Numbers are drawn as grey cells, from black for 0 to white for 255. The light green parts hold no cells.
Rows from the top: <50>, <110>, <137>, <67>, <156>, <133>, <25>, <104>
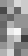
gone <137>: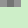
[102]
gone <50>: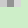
[162]
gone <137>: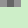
[116]
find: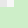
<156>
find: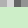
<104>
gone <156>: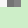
[232]
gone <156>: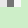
[131]

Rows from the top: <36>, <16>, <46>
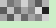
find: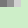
<36>
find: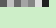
<16>
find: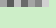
<46>

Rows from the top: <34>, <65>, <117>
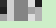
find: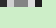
<34>
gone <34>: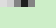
[44]

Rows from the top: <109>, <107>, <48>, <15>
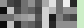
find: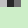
<15>
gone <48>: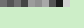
[128]
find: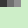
<109>
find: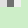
<109>
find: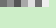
<109>
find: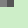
<48>
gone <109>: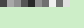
[55]

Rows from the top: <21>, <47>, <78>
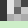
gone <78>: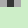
[187]
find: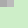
<78>
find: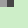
<21>
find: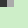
<78>

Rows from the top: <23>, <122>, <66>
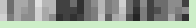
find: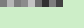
<122>
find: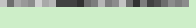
<122>
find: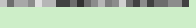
<23>
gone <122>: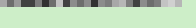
[79]
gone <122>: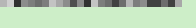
[153]
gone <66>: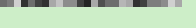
[94]

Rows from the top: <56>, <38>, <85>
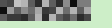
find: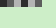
<85>
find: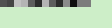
<56>

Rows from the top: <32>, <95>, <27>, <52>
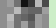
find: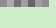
<52>
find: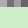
<52>
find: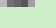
<27>
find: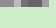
<95>
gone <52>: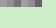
[172]
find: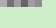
<52>

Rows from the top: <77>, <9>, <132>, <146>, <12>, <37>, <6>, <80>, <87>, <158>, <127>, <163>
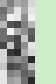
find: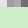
<163>
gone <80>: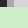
[55]

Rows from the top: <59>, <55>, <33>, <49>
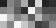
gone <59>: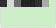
[132]
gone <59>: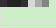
[108]
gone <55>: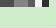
[145]
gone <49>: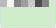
[63]
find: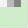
<33>
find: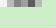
<33>
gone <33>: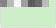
[120]

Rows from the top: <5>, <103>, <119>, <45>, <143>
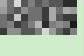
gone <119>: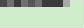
[199]
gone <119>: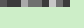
[74]
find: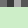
<119>
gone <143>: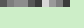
[99]

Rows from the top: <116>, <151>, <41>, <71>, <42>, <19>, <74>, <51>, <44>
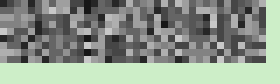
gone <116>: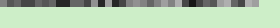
[187]
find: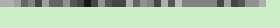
<51>
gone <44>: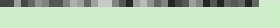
[117]
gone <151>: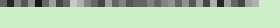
[54]
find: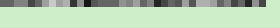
<151>

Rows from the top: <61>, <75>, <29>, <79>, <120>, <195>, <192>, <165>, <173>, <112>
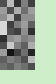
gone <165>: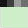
[36]
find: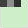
<120>
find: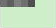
<112>

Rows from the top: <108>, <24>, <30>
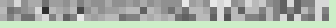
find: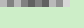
<24>
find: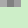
<108>
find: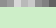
<108>
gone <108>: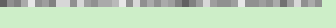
[201]

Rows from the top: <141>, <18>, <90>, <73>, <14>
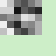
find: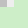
<14>
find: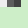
<14>

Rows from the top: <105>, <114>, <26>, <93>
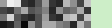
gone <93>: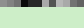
[24]
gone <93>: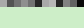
[24]
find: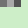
<114>

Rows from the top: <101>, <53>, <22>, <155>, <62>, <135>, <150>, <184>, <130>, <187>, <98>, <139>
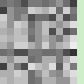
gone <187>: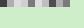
[94]
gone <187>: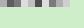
[64]
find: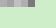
<62>
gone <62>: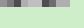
[163]
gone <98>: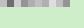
[136]

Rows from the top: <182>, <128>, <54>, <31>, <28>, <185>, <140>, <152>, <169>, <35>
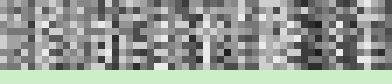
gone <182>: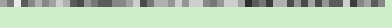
[104]
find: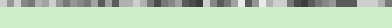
<54>
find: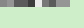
<140>
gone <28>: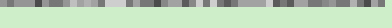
[218]
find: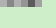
<182>
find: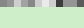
<31>
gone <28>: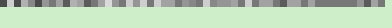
[191]

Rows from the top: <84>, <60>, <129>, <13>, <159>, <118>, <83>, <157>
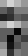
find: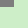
<60>
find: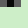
<118>
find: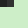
<129>

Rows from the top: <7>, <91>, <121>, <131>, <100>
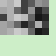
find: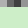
<91>
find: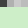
<121>
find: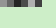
<131>
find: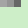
<131>
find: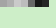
<100>
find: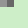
<131>

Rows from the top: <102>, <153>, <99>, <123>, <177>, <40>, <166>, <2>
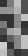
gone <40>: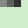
[192]
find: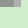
<153>
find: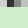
<166>
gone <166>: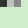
[206]
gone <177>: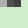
[164]

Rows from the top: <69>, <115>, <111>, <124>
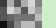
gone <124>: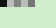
[73]
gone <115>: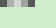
[201]
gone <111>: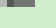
[101]
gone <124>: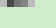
[16]
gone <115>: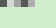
[201]
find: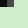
<124>
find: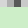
<115>

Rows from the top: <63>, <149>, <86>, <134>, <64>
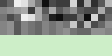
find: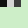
<86>
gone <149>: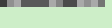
[156]
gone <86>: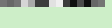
[31]
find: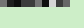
<86>
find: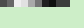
<86>

